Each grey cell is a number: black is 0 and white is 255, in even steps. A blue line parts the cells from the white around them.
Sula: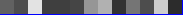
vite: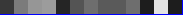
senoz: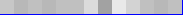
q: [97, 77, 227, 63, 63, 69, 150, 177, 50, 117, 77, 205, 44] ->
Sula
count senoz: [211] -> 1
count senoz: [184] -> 3

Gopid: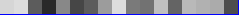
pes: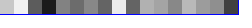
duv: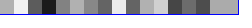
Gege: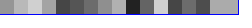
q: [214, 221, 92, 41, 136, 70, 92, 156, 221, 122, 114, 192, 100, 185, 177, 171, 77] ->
Gopid

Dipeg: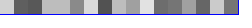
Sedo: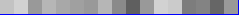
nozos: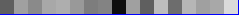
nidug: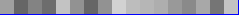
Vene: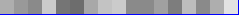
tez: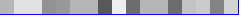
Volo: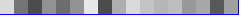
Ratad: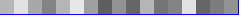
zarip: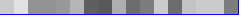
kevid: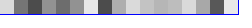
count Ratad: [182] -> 3
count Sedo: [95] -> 1
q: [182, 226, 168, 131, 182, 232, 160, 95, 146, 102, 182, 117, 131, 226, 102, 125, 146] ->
Ratad
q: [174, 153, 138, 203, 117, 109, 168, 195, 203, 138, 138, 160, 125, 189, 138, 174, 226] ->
Vene
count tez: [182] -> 5

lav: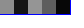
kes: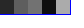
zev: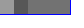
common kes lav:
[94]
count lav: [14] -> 0
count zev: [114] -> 3
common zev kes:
[114]
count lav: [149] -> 1
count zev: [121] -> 0
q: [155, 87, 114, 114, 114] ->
zev

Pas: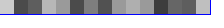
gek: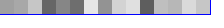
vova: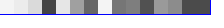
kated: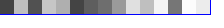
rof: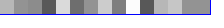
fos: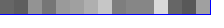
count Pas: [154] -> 3
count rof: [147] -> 4
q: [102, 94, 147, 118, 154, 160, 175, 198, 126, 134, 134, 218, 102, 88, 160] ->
fos
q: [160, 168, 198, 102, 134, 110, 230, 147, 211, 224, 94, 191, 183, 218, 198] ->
gek

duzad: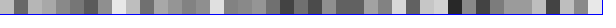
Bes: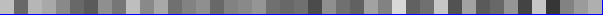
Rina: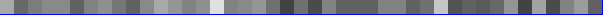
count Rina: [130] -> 7
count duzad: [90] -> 1
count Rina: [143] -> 2
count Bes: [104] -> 5

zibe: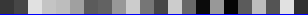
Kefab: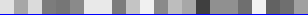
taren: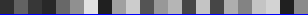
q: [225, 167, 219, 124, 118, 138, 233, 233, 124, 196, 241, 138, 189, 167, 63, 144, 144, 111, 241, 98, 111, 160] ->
Kefab
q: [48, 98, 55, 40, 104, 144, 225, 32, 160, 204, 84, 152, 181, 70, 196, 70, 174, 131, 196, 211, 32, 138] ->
taren

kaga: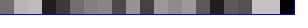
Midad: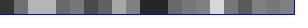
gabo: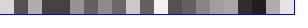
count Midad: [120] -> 4
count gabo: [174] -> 2

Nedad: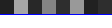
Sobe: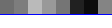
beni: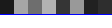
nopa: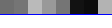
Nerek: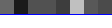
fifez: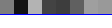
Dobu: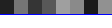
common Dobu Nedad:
[33]
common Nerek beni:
[26]
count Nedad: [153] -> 1
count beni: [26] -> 1
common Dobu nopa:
[117]

